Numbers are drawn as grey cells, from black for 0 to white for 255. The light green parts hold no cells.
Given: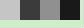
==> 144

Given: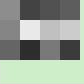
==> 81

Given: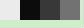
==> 56

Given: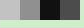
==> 17

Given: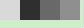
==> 105

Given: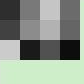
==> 197
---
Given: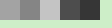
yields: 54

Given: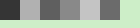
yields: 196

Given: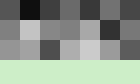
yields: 57

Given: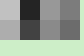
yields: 173

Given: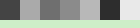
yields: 184

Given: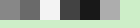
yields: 24

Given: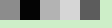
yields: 92

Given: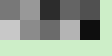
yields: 80
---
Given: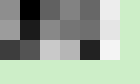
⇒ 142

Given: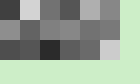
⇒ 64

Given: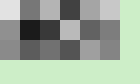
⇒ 226

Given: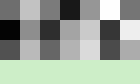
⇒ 110

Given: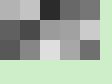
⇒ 179

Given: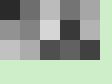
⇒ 42

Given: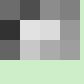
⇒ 108

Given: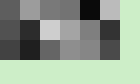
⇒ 94
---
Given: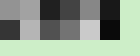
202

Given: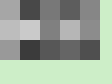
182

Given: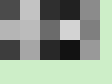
211

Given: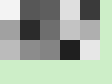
195

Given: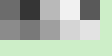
213

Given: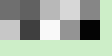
148

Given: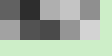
149

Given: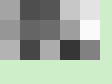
158
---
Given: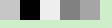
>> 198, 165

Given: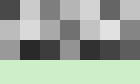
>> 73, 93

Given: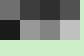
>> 111, 192

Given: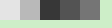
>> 228, 117

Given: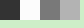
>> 51, 179

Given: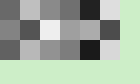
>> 105, 216

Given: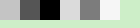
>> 196, 246
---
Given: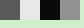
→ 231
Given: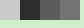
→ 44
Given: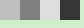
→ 127
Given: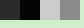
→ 5
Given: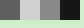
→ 209
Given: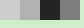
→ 177
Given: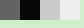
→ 7
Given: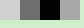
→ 110
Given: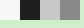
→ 31
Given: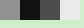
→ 17
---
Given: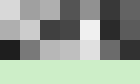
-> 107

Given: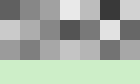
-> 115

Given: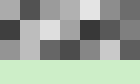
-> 201

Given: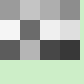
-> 71

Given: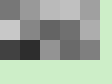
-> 106

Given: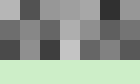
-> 129

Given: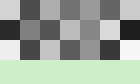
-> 57

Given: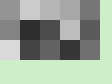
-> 54
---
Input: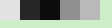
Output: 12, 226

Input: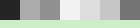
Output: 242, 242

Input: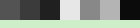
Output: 231, 231

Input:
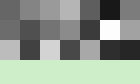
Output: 139, 253

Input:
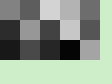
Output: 66, 211

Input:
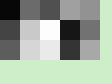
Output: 253, 253
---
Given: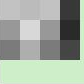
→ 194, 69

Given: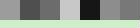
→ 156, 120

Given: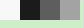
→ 248, 163

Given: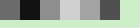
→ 107, 80

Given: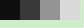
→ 15, 218

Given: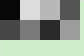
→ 7, 157
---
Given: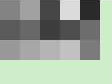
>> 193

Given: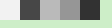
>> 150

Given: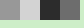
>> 44

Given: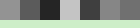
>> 134

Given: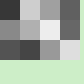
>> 153

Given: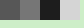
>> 29

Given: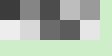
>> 92

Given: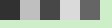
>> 218

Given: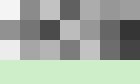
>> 109
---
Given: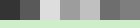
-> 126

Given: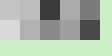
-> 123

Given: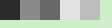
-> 189

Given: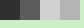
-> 179

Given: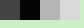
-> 217

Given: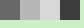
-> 61

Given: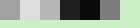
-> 125
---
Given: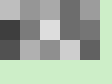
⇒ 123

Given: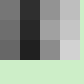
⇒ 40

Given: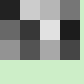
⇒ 55

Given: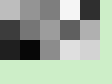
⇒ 118

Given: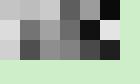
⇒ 116

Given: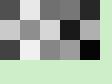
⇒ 142

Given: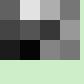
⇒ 84

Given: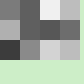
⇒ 95
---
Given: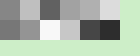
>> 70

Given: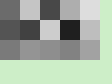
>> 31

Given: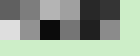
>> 32

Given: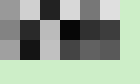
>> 48

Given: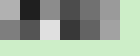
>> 99

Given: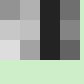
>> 35
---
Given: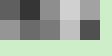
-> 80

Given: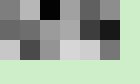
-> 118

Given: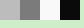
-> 10

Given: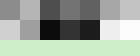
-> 252

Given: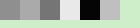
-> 191

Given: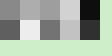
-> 48

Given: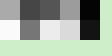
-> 19

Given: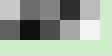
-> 244

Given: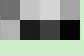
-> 5

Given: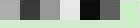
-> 95
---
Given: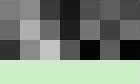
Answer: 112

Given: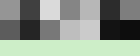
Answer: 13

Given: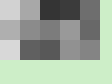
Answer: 104

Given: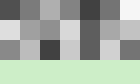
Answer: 194

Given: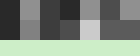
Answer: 91

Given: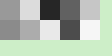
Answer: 246

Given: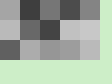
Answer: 200

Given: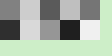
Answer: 240

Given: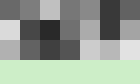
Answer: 164

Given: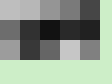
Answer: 33
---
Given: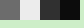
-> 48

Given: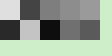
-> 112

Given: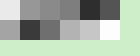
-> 198

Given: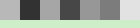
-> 124

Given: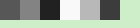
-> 184

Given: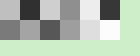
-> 222

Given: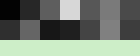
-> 128

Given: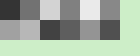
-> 148

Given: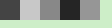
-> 37

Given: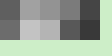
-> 88
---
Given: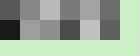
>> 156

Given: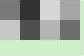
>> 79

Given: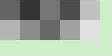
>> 141

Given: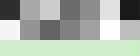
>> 148

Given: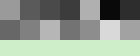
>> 128

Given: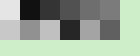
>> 145

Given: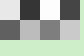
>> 188
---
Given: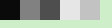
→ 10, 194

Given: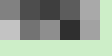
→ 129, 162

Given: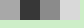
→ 168, 217

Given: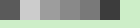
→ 90, 60

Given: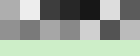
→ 174, 187

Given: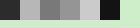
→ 44, 19

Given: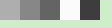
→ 174, 61

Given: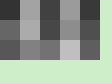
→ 51, 94

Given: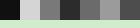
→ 16, 77

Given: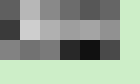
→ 95, 73
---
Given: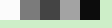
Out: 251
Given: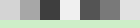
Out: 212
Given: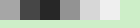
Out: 166
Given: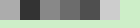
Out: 172
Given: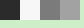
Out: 43
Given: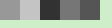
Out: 152
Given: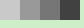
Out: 201
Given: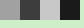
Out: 161
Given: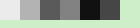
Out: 235
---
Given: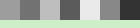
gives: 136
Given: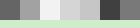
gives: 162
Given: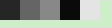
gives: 101
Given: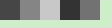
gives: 114
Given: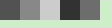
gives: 109
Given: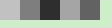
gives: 126
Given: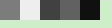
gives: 97
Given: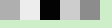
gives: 175
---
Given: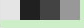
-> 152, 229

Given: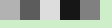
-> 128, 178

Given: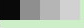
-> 209, 9

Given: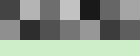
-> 165, 143

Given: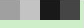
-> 69, 160

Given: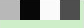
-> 78, 184

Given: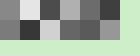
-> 63, 123
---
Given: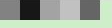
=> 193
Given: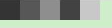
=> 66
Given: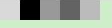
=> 99
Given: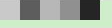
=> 144
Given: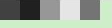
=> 229
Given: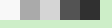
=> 83
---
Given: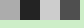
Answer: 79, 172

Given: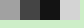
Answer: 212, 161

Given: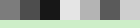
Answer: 207, 124

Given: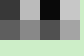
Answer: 199, 94

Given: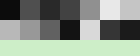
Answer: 197, 184

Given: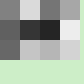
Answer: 167, 103

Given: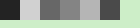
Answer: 74, 35

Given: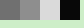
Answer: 8, 112

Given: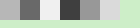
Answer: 218, 183

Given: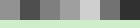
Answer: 48, 146
